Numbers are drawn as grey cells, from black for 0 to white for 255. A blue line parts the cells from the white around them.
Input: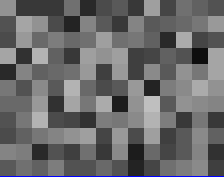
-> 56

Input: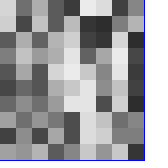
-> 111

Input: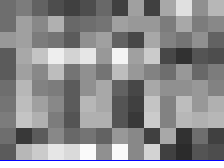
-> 124

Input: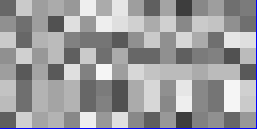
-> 202

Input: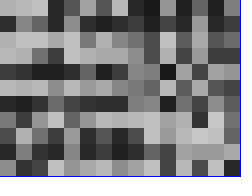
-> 184

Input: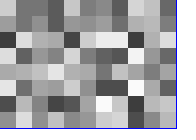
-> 117

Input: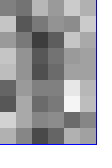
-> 115
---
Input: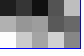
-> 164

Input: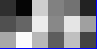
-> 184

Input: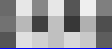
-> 208

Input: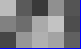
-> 176

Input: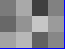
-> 98

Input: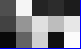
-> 208

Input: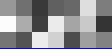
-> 236

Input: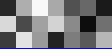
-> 154

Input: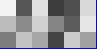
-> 167
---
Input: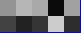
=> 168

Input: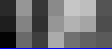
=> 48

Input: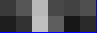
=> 184

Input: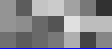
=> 105

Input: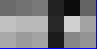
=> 185

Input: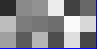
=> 118

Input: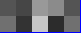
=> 153

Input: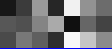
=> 132

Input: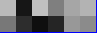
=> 192
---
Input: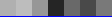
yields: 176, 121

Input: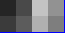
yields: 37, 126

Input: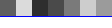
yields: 95, 155

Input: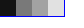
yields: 19, 225

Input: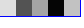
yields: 223, 194

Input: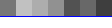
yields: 119, 62

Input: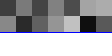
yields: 62, 89

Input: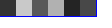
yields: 51, 72
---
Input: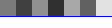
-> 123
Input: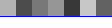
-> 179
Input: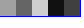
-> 161
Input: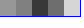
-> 151
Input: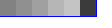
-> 130
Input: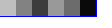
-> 191
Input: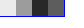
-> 235
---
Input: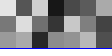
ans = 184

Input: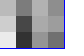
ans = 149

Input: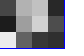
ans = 55

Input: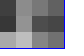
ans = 133

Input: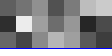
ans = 89

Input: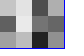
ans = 34
